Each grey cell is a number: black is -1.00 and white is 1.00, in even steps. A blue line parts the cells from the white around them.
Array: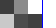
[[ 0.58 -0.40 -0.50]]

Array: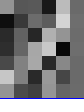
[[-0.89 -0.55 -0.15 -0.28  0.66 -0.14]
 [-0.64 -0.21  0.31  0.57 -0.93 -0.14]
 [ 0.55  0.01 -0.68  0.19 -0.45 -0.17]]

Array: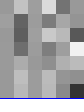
[[ 0.25 -0.22  0.22 -0.03  0.31  0.16]
 [ 0.21 -0.14  0.22 -0.01  0.24  0.89]
 [ 0.20  0.49  0.22  0.47  0.17  0.13]]

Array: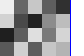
[[ 0.65 -0.43 -0.74  0.10  0.48]
 [-0.30  0.63 -0.27  0.55  0.41]]

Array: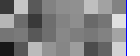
[[ 0.43 -0.15 -0.55 -0.14  0.03  0.11 -0.18 -0.08  0.76]
 [-0.82 -0.32  0.47  0.16  0.05  0.23 -0.40 -0.22  0.65]]

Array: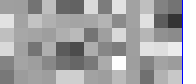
[[ 0.77  0.28  0.53  0.38  0.31  0.29  0.30  0.41  0.08  0.27  0.76 -0.27
  -0.59]
 [ 0.70  0.26 -0.09  0.37 -0.29 -0.40  0.36  0.05 -0.03  0.25  0.77  0.74
   0.85]
 [-0.06  0.22  0.27  0.24  0.62  0.62  0.27  0.24  0.46  0.27 -0.12  0.40
   0.57]]

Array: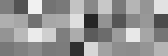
[[ 0.37  0.31 -0.11  0.31  0.33  0.74 -0.70  0.15 -0.33  0.07  0.19 -0.41]
 [-0.06  0.01  0.09 -0.04 -0.03 -0.62  0.69  0.27  0.11  0.10  0.17  0.42]]

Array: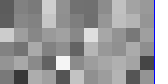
[[-0.26  0.06  0.02  0.55  0.12 -0.01 -0.13  0.18  0.49  0.41  0.17]
 [ 0.02 -0.10  0.33  0.02  0.12 -0.22  0.43  0.19  0.13  0.34  0.11]
 [-0.05 -0.56  0.36  0.25 -0.34  0.53  0.13  0.23  0.41 -0.33  0.16]]

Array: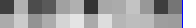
[[0.34 0.59 0.15 0.35 0.66 0.79 0.33 0.73 0.43 0.48 0.47 0.24 0.22]]
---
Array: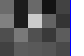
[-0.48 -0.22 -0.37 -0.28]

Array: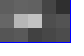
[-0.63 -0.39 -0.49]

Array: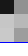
[0.14 0.55]

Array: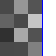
[-0.34 -0.43 -0.62]

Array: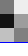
[ 0.87 -0.85]

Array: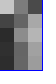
[-0.42 -0.21 -0.66]

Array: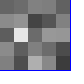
[-0.24 -0.33 -0.16 -0.26  0.00]

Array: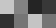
[-0.56  0.54]

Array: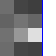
[-0.51 -0.09 -0.11]
